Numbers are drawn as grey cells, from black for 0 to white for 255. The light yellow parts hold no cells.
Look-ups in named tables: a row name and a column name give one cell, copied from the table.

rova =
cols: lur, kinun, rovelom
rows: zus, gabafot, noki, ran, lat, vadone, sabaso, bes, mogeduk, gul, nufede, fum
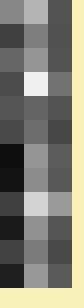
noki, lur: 103
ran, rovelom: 114
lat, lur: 85
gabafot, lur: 65
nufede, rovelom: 74
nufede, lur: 66
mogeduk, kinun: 211
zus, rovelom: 83
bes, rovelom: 87
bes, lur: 18

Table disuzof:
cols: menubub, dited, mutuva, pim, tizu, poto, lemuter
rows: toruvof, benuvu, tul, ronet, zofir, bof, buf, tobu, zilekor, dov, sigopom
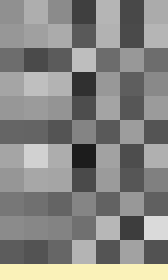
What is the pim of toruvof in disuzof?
63
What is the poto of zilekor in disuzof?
152
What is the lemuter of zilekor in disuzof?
96
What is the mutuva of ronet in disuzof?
179
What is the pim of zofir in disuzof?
77
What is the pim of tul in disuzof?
190
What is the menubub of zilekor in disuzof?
119
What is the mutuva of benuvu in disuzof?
171
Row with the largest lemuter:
dov

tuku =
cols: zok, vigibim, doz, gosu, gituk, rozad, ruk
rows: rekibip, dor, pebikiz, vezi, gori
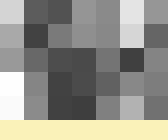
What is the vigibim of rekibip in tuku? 92
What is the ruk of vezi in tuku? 125
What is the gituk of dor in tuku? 136
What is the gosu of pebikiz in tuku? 74
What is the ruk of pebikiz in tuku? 132
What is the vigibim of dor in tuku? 66
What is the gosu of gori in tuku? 62
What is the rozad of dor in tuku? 214
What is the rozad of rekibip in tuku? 228
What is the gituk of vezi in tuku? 97
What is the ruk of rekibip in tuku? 150
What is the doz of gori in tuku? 65
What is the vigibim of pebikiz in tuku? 104
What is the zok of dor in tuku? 169
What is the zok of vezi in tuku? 254
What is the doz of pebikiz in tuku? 77
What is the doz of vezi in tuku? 66
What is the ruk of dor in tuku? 101
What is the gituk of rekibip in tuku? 138
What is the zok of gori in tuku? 250

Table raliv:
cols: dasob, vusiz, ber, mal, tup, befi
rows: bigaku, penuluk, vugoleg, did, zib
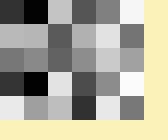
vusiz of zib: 159
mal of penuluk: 177
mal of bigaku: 85
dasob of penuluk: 185
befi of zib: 120
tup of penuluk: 226
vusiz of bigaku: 3
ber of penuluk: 90
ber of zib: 190
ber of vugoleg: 98
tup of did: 140
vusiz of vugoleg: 137
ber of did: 227
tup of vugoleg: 202
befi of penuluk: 116
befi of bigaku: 246
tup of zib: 232
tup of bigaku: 128

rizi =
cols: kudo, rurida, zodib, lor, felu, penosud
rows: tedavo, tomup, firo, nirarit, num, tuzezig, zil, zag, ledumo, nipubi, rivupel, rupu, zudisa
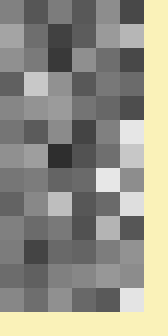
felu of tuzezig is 128
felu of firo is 110
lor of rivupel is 100
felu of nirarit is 120
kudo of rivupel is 124
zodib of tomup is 65
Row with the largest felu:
zag

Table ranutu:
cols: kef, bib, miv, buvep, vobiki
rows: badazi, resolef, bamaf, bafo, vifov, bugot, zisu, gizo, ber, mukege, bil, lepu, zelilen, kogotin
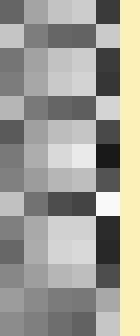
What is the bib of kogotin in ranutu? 126
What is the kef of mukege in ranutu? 127
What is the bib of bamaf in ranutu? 162
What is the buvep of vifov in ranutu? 93
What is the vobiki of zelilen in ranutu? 168
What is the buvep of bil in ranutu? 217
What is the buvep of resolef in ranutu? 99
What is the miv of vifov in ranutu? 100
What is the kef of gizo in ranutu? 128
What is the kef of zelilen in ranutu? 155
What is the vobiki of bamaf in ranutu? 59
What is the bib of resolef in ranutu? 125
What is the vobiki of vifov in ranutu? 212

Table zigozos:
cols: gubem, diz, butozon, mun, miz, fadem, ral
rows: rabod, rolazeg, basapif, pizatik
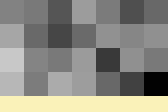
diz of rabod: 121
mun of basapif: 155
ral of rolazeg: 144
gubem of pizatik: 183
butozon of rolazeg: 70
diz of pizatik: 124
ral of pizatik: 2

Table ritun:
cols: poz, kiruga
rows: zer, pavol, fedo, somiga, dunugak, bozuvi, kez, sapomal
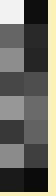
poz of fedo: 141
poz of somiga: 71
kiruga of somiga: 78
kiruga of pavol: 40
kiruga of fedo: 37
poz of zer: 242
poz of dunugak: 151

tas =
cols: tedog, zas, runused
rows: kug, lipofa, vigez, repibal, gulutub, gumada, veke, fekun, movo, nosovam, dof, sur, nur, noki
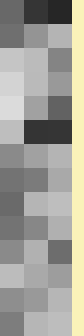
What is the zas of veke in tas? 161
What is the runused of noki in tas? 189
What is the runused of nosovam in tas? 176
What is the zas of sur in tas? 169
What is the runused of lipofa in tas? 180
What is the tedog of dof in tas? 138
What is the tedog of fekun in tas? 115

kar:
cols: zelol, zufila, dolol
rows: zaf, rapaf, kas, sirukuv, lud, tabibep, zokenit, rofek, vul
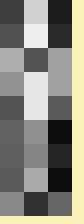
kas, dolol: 161
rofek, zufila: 170
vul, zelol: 136
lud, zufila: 229
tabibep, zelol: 98
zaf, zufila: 208
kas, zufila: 83
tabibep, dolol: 13
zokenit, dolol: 37
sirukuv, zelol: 146
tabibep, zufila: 144
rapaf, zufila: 238
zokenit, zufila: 133
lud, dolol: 89
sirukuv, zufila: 230
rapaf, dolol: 42
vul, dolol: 101

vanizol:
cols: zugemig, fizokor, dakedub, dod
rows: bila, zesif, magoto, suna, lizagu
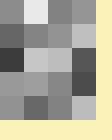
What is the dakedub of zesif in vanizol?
147
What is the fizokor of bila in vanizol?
232
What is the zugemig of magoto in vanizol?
60
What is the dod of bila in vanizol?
149
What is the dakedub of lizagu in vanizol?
130
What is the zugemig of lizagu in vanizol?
145
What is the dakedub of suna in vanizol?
135
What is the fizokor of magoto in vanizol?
198
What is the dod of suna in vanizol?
76
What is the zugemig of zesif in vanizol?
102
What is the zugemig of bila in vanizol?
141
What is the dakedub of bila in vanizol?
130
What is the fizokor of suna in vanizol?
158
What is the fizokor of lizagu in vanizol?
104
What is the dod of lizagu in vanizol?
187
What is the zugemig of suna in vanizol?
153
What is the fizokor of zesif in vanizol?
131
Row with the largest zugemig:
suna

